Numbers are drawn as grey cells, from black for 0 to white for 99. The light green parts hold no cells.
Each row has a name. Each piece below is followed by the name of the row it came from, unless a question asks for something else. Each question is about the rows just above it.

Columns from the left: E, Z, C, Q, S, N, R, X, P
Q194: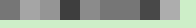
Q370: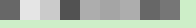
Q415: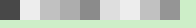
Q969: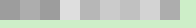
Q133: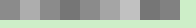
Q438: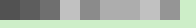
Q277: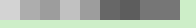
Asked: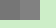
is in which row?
Q133
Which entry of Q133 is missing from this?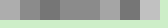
[50]
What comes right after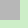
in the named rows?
[79]

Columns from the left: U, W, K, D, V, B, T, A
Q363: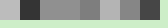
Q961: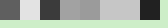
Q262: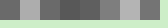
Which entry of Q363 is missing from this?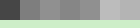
[20]
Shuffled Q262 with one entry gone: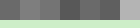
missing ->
[67]
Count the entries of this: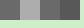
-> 4

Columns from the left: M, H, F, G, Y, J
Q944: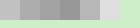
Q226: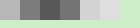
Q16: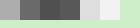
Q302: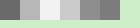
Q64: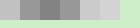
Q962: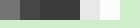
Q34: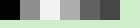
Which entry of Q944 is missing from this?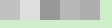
[63]
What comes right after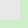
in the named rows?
[98]
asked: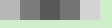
Q226
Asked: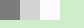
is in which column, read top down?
J

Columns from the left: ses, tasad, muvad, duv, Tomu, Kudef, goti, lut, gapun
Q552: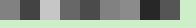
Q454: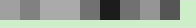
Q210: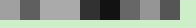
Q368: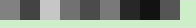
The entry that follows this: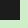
[44]
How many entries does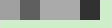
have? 5
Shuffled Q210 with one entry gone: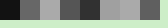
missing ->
[58]
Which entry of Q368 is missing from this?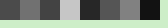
[47]

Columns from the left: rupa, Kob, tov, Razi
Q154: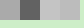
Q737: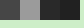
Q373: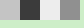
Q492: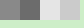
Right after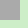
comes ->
[38]
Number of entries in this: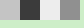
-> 4
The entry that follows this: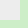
[56]

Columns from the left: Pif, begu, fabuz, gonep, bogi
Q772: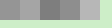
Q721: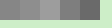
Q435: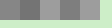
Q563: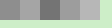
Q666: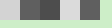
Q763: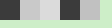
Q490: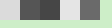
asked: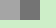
Q563
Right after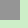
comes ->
[64]

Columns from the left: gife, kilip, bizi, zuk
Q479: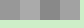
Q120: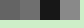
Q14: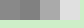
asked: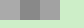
Q479
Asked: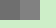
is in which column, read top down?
kilip
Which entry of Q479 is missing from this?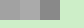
[59]
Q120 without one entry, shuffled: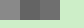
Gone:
[9]

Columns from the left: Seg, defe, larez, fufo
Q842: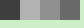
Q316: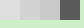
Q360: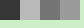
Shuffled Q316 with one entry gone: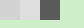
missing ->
[78]
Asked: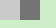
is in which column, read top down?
larez
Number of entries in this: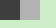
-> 2
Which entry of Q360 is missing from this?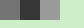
[72]
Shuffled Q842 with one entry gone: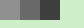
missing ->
[69]
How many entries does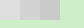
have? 3

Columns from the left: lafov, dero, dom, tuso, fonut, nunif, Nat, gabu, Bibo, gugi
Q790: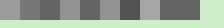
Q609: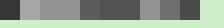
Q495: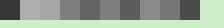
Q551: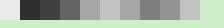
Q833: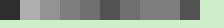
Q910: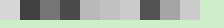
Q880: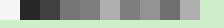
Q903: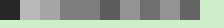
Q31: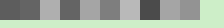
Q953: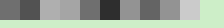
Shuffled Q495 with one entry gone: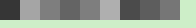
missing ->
[53]
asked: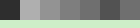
Q833
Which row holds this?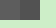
Q609
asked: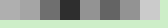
Q953
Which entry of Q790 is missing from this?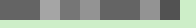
[60]
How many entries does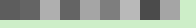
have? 9

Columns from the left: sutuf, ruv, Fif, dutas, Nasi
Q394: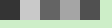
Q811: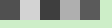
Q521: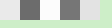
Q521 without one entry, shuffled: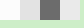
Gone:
[46]
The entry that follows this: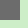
[98]
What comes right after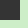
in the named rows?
[78]
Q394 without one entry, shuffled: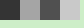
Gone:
[39]
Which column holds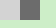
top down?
ruv
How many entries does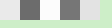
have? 5

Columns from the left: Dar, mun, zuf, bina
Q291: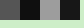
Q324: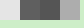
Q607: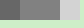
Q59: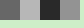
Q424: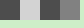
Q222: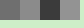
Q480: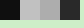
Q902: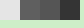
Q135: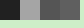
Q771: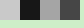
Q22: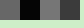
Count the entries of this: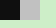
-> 2
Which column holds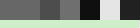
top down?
Dar
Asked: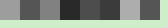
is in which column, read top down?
zuf
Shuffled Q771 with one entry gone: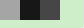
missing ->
[78]
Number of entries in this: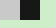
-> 2
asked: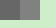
Q607

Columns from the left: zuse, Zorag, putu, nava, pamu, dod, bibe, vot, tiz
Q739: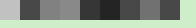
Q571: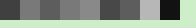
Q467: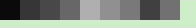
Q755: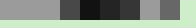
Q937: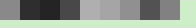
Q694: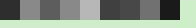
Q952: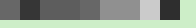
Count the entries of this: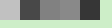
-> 5
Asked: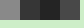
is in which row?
Q739
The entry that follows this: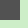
[50]

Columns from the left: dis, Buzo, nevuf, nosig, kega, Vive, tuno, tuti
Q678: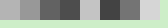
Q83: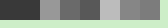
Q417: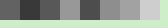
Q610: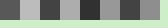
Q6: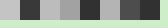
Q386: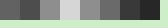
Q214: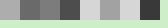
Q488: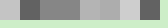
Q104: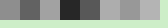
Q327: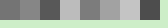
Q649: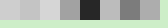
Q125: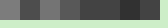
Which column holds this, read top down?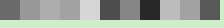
nosig
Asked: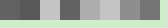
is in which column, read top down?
dis
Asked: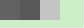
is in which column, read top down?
dis
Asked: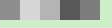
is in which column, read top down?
kega

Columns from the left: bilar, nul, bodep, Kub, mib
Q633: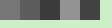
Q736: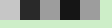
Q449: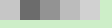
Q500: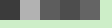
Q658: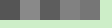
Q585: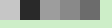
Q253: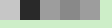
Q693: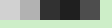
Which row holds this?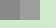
Q253
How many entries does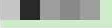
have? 5

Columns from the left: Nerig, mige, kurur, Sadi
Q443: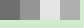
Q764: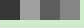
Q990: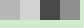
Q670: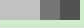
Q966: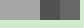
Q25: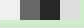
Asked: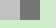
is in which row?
Q670
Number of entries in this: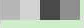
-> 4
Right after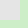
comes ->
[68]

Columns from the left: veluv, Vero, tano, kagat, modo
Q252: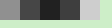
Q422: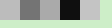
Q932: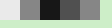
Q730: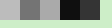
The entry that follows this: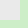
[52]
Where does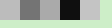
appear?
Q422
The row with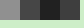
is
Q252
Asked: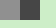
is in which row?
Q252
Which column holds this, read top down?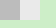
veluv

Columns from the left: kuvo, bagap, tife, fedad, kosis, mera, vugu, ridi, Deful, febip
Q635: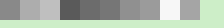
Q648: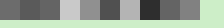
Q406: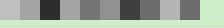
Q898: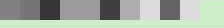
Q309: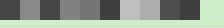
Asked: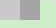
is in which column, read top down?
fedad
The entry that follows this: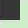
[60]
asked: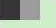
Q898

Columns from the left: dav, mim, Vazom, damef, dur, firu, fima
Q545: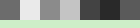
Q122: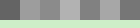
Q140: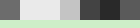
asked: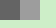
Q122
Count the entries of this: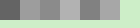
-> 6
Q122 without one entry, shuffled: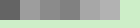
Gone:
[46]
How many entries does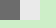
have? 2
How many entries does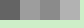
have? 4

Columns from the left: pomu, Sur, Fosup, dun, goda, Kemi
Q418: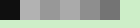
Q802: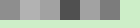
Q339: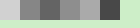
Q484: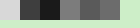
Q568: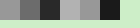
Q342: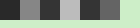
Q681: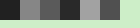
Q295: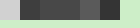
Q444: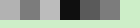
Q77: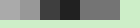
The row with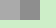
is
Q418
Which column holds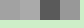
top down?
goda

